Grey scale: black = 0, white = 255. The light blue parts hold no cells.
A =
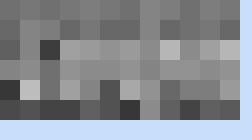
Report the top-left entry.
112
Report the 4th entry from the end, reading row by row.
96
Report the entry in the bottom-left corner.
74
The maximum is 189
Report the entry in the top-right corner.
119
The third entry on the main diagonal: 61
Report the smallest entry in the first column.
55
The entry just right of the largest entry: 112
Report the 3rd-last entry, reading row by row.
68
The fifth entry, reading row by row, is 125
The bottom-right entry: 90
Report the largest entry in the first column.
132
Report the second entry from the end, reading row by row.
96
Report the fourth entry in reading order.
119
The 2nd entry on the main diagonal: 132
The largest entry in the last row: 139
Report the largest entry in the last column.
182
